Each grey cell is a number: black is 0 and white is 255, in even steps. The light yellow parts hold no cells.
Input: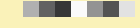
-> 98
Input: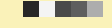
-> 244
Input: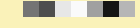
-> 78
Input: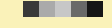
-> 170
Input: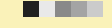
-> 233
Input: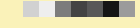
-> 238
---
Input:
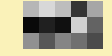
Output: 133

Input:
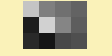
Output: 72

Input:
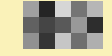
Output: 198

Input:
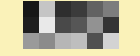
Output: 182

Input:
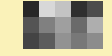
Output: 146

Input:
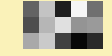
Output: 64
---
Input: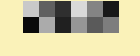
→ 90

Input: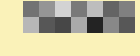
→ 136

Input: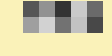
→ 194

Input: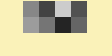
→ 36

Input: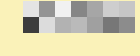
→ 119

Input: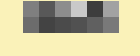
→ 96
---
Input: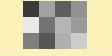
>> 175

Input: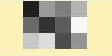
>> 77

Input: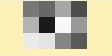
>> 133

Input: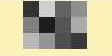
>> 78

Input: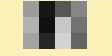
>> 211

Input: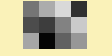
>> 97

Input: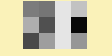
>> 229
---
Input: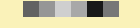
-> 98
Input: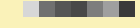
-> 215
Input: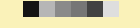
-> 20
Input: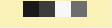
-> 24
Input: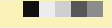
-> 16
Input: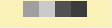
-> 159
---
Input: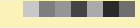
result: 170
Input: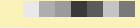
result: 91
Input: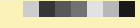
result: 226
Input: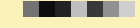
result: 57
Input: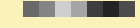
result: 62
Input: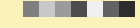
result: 240
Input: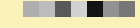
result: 19
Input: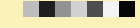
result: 78
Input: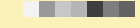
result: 62
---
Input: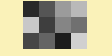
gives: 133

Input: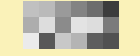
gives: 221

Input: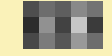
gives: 198

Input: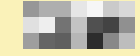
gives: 67

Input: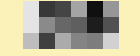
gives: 29

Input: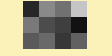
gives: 63

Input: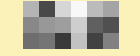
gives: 96

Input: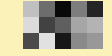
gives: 166

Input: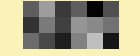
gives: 137
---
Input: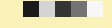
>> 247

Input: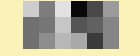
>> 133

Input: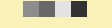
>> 50

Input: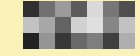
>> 174

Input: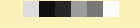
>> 252

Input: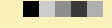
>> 175
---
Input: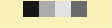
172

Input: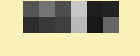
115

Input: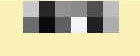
39

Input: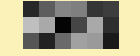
93

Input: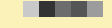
51

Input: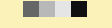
184

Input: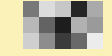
220

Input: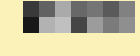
98

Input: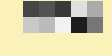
83
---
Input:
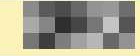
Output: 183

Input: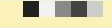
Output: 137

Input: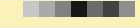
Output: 107

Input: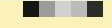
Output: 209

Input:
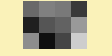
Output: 15

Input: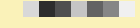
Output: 99

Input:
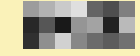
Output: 107
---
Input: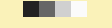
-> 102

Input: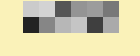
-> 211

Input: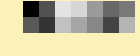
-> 81

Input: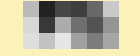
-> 34

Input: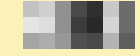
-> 207

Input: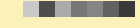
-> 78
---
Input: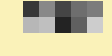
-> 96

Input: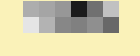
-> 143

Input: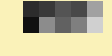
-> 127

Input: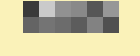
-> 130

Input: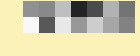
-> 166

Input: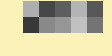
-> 193

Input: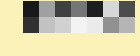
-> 145
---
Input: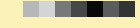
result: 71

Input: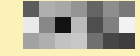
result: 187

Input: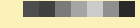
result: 165

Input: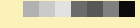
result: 107

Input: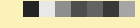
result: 77

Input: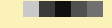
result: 17

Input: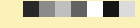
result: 98
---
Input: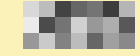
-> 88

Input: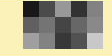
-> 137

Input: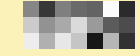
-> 76

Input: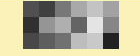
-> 134

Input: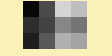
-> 116

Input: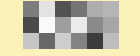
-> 166

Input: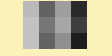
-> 62

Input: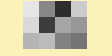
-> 151
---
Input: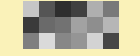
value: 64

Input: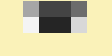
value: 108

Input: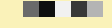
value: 56

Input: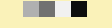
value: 13

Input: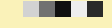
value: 238

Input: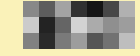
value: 49
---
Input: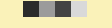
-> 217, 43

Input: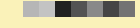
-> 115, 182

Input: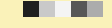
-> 172, 31

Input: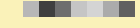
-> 96, 183

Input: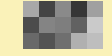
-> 160, 105

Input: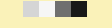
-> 24, 213

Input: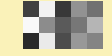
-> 113, 42

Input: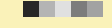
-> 162, 39

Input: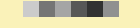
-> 144, 203
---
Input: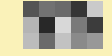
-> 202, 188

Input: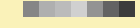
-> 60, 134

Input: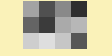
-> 46, 206

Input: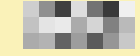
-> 240, 171

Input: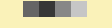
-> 198, 101

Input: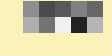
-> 102, 174

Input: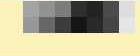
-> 221, 152

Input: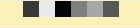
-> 87, 56

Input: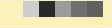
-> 96, 205

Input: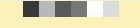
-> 219, 56
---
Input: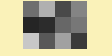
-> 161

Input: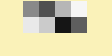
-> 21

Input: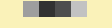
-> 78

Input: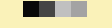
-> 192

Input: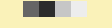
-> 198

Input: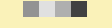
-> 175
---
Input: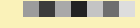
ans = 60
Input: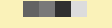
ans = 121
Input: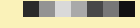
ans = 147
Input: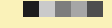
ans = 202
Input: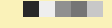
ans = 238
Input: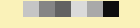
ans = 133
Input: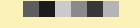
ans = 27
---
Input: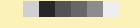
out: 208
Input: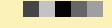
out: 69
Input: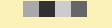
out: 169
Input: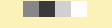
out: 135
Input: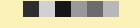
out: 46
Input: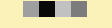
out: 159
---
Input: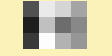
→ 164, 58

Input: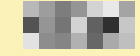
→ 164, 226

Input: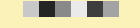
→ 163, 200

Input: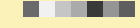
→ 94, 107

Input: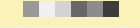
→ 60, 153

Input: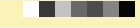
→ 6, 254
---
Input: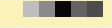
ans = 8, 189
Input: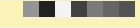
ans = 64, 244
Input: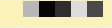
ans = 46, 220
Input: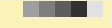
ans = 93, 225
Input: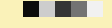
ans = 53, 241
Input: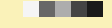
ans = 173, 245
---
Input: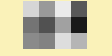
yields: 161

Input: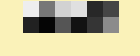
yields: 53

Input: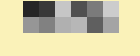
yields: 95

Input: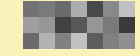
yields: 122

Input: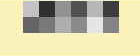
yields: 229

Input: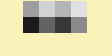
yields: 56

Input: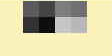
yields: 198

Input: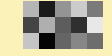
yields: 47

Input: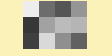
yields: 187
